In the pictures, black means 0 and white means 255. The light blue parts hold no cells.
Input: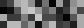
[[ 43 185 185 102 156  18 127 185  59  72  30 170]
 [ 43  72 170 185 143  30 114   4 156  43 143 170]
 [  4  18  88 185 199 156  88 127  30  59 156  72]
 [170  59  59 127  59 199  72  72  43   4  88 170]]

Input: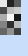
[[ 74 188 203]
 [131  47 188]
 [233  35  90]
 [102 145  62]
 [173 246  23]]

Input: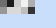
[[150 217 217 190  52]
 [110  28 204 241 174]]

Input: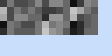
[[166  75 135 135 104 104  45 150 150 104 182  75  91 104]
 [182  75 119  91 119  91  61  61  75 104 197 166 119  91]
 [ 17 119 104  75  75 119 182 119 135 119  17  45  91 104]
 [ 45 119  91  91  91 119 197 150 135  91  29  45 104 104]
 [ 61 119  75  75  91 135  75 135 135 104  17  61 135 119]]

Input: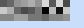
[[134 134 158 158 119 119 103 134 134 146]
 [ 88 103 146 158 174 146 216  88 216  74]
 [201 174 103  74  88 119   4 186  17 201]]

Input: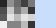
[[ 90 227 187 227 212]
 [239 132 132 187  52]
 [ 78 200 120 172  52]
 [ 37 145 106  65 120]]

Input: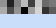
[[171  77 146   6 158 211  49  92]
 [146  34 131 187  63 199 106 119]]

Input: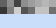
[[ 54 126 206  83 111 194 194 111]
 [ 97 142  67 142 157 170 182 170]]
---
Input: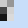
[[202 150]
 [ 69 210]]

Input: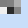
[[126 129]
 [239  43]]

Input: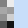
[[129 236]
 [167 155]]

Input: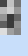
[[ 70 194]
 [186 207]]

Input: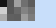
[[ 20  85]
 [207  87]]

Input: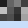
[[ 29 100]
 [192  88]]

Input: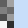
[[ 95 162]
 [127 106]]
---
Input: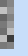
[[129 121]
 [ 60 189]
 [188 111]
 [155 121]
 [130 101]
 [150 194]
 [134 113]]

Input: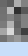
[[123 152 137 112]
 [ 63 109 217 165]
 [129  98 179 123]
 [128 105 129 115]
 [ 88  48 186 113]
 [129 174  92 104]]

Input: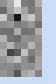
[[132 177 164  87 135 146]
 [165 143 147 128 138 136]
 [162 109 142 190 169 149]
 [150 127 193  92  69 172]
 [143 180 137 135 180 154]
 [150 140 144 109 117 178]
 [172 118 114 173 111 113]
 [114 150 133 123 151 142]
 [140 198 178  24 128 202]
 [144 122 163 193 161 108]
 [173 119 124 231 170 146]]

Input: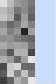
[[230 150 177  97  63]
 [122 193 132 204  93]
 [103 106 214 202  75]
 [228 160 105 155 176]
 [ 72 179 178  87 140]
 [117 157 163 155 171]
 [103 109 124 144 141]
 [160  35 149 128 166]
 [127 168 125 107 143]
 [ 96 156  91 177 196]
 [108 140 118 167 186]
 [118 141 154 187 221]]

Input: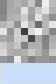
[[142 151 150 131 160 234 140 152]
 [202 153 179 200 175 171 175 215]
 [181 131 176 174 130 196 178 200]
 [170 129 168  73 197 205 157 169]
 [135 186 241 217  61 205 148 227]
 [229 183 109 185 230 145 195 181]
 [145 180 225 157 203 181 175 138]
 [178 225 199 164 224 170 170 132]
 [188 239 135 196 167 180 166 134]]

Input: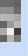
[[120 180  99]
 [ 60 239 172]
 [184 154 100]
 [167 180 184]
 [108 140 143]
 [100 108 108]]
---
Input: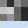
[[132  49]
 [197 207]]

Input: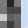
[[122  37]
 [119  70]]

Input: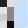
[[ 33 225]
 [227 134]]

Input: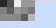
[[ 38  80]
 [128  96]]

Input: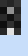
[[ 47  37]
 [ 15 145]]

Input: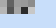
[[169  98]
 [182  84]]

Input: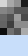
[[214 168]
 [133 121]]

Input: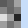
[[ 91 106]
 [134 103]]
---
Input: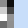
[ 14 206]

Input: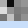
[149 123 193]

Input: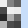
[ 96 240  39]

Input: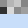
[133 138]

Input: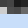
[36 73]

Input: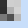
[205 177 120]

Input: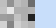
[108 173 194 133]

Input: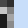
[ 46 198]
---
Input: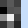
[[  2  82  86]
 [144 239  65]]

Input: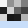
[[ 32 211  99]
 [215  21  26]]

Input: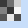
[[129  53 247]
 [ 86 231  78]]

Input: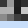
[[176 177  28]
 [139 107  62]]

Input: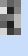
[[224  34 131]
 [114 122 185]]

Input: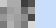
[[127 159 167]
 [151 169 159]]
